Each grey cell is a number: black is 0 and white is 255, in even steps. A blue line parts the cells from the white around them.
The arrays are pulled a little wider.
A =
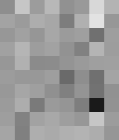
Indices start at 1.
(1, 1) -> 142
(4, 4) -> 162
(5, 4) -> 140
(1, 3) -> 156
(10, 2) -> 128
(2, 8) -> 151
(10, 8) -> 150
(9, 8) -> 156
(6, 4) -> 158
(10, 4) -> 170
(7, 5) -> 128
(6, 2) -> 152
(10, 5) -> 176
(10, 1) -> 165
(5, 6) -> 154
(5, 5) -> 148
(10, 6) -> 179
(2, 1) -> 163
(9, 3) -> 162
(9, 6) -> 151
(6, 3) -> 152
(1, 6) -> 153
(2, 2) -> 155
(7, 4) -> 144
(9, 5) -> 158
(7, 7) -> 114

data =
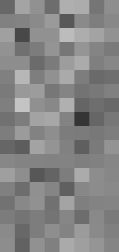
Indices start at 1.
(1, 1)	103
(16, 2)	116
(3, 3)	145
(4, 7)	132
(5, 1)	141
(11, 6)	95
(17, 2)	104
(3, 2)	72
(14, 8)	137
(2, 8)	136
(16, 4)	116
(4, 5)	119
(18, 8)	133
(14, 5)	96
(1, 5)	175
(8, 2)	196
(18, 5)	170
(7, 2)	153
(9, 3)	163
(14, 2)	109
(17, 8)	128
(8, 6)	101
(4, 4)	148
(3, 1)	160
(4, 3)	124
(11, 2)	93
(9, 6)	53
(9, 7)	102
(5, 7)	127
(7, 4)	119
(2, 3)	138
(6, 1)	128
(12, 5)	131
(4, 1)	146

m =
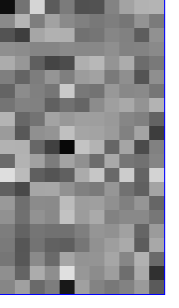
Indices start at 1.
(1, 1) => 14
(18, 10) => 92
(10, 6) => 165
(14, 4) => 167
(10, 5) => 192
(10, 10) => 164
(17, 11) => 155
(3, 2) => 62
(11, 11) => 129
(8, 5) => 113
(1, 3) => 213
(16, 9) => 137
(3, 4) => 177
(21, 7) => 131
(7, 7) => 115
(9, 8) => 153
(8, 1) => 116
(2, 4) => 162
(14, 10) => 96
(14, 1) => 96
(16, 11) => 119
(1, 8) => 131
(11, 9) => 165
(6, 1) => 127
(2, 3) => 126
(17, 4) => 113
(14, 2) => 73
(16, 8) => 130
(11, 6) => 195
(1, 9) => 163
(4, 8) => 143
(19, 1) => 118
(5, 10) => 108
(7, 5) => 202
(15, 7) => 159
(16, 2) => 112
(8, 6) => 101
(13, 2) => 187
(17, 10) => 101
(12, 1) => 106

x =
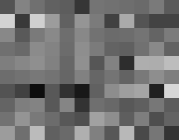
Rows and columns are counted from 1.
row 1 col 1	83
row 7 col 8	141
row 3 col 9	109
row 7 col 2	65
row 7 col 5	49
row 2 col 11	67
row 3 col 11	100
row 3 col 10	116
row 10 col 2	111
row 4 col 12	98
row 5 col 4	129
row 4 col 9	96
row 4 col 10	113
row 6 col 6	129
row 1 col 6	54
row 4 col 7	123
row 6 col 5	102
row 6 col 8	116
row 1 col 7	116
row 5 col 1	126
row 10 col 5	106
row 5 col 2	135
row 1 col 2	131
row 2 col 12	67
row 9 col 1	114
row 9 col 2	148
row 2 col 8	65
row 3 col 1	136
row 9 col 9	94
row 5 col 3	143
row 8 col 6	51
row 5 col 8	130
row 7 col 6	24
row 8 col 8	104

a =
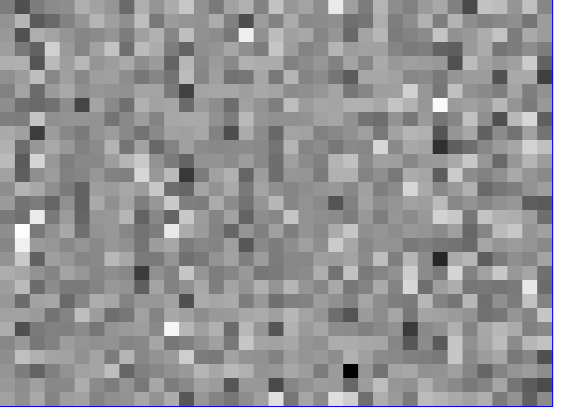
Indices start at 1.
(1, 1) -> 124
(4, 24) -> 156
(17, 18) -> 128
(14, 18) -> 163
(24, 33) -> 167
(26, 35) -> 120
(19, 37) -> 163
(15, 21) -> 146
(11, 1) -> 177
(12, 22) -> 128
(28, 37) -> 75
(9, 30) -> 117
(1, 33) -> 194
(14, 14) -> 163
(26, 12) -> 155
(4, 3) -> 98
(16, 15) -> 133
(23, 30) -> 161
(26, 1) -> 142
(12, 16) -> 140
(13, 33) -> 129
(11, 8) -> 179
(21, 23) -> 169
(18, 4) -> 150
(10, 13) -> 160
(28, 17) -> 153
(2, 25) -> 117
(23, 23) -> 109
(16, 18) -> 142
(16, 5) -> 156
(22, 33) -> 112
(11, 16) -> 138
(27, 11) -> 135
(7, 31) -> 192
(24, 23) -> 141
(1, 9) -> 106
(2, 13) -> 148
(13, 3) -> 143
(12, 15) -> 147

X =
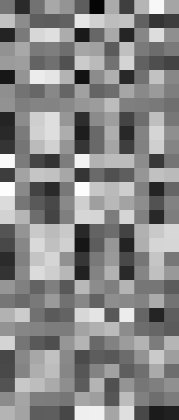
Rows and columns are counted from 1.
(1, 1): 116
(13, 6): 53
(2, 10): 97
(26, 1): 71
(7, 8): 109
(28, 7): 180
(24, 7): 176
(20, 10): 133
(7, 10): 137
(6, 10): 113
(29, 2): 165
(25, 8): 130
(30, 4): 94
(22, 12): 115
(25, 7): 105
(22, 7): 98
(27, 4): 189
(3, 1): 35
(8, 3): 132
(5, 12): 67
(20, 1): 51
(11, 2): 117
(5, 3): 99
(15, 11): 82
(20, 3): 219
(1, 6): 93
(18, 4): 192
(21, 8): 127
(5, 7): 186
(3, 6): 25
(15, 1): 219
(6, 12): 135
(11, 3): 187
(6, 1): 23
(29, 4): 124
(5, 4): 112
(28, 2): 200
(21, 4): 127

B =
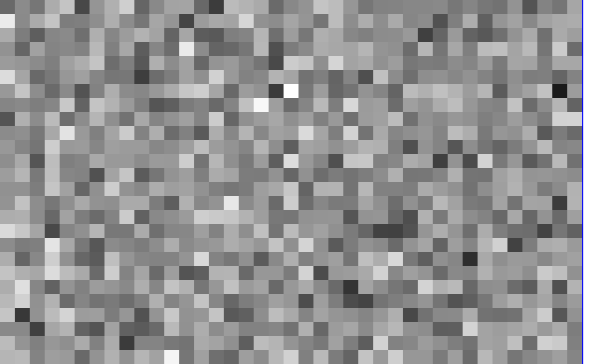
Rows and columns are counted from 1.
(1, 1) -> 105
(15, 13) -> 177
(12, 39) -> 113
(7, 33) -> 181
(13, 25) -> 125
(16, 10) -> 97
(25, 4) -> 151
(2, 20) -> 165
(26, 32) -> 107
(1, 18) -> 170
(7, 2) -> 196
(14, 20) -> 199
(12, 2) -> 169
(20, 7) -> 106
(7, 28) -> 187
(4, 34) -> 191
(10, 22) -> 165
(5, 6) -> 173
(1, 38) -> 117
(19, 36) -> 153
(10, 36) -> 173
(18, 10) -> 124
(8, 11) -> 85
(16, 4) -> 104
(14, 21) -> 100
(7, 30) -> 192
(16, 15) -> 201
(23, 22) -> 163
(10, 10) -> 130
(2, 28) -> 134
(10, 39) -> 106
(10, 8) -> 164
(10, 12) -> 108
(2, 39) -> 172
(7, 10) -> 135
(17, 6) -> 144
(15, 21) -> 109
